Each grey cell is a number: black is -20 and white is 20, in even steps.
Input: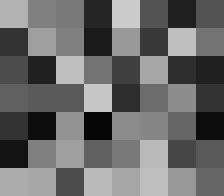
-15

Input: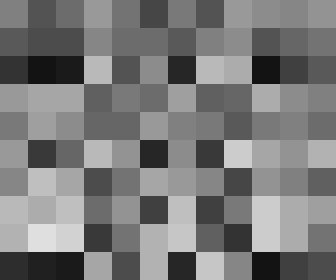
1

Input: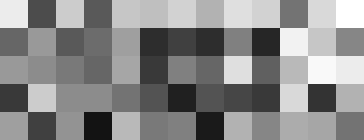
14

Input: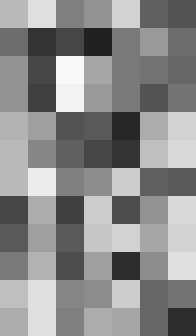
-5

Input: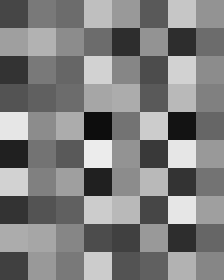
11
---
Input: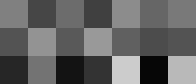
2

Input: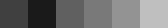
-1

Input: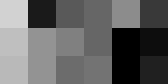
-4

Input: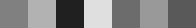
-3

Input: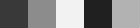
18

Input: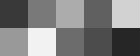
7

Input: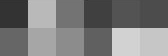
-10

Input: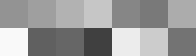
1
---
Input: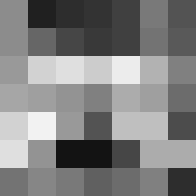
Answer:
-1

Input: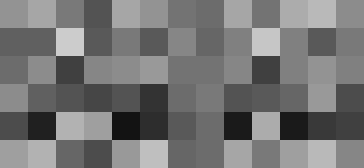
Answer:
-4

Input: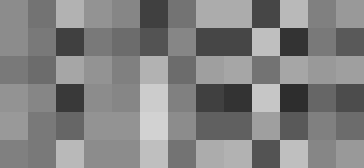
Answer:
9

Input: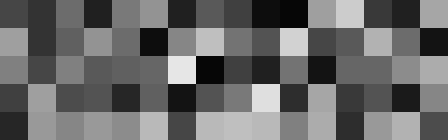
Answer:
1

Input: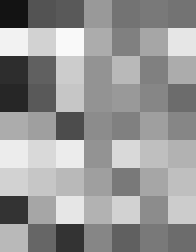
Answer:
-12
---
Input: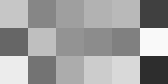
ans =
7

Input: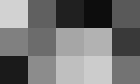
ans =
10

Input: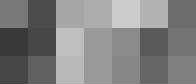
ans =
9

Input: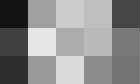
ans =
14

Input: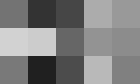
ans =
-8

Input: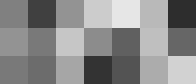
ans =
6

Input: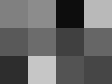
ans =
-7

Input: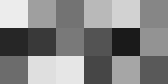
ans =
16
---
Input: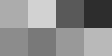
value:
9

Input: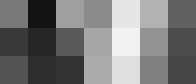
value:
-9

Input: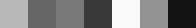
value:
-17

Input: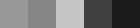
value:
-16

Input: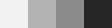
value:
-14

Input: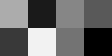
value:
-20

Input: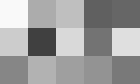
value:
-1
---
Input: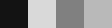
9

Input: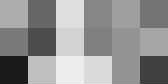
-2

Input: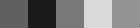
3

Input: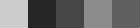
-5

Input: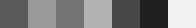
18

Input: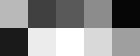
-19

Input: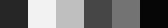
-19

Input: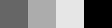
-20
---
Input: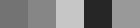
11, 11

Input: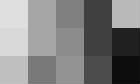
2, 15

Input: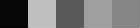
-6, 10

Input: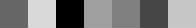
5, 14

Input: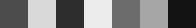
17, 17

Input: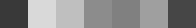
2, 14

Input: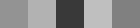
-11, 10

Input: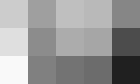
7, 19

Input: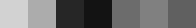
-17, 13
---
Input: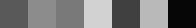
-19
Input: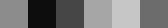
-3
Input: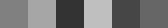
-4
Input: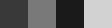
13
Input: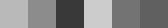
-5
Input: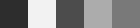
-1
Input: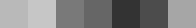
6
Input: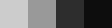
-18
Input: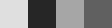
-5
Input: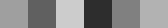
8
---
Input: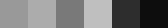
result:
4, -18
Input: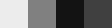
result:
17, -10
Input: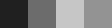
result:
-15, 3
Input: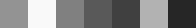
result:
3, -14
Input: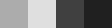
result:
7, -15
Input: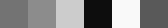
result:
-2, -6
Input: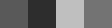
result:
-6, -2
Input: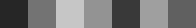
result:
-14, -5
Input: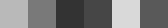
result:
9, -6
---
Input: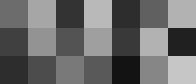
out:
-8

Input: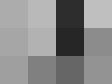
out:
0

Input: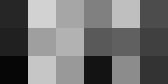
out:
11

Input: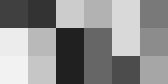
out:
11

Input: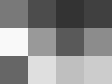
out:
15

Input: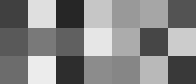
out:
17

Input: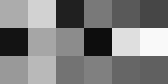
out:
9

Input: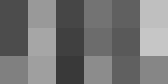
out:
5

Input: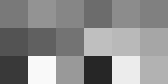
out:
19
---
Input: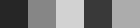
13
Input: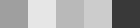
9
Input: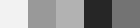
8
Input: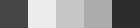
11
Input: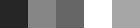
-4
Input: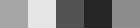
-7
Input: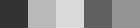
14
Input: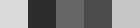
-4
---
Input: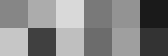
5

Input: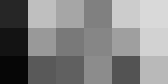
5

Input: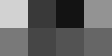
-7

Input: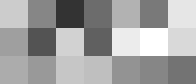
20

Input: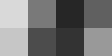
-12

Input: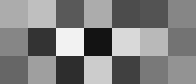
9

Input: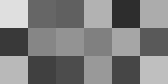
6

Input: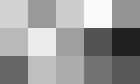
-7
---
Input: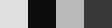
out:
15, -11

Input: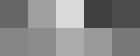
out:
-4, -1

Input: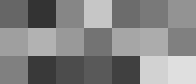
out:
-4, 15

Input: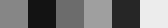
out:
1, 17

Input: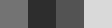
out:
-2, 14

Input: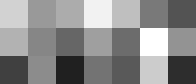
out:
13, -13

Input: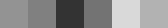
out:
3, 8

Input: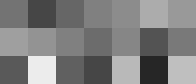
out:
-2, 10
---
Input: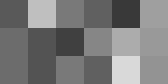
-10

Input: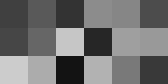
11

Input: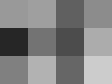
-8

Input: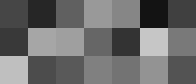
5

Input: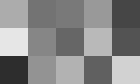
-4

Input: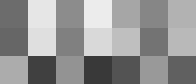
0

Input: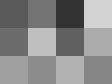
-5

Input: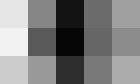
-19

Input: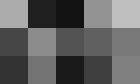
-7

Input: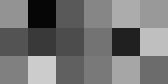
-8
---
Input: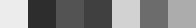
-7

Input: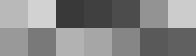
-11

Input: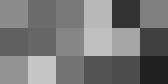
-1

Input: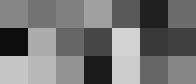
0

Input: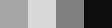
0

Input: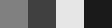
16

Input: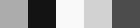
19

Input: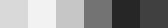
11

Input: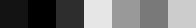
-13
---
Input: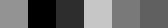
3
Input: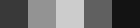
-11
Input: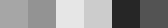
6
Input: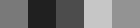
-1
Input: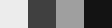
17
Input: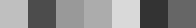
10
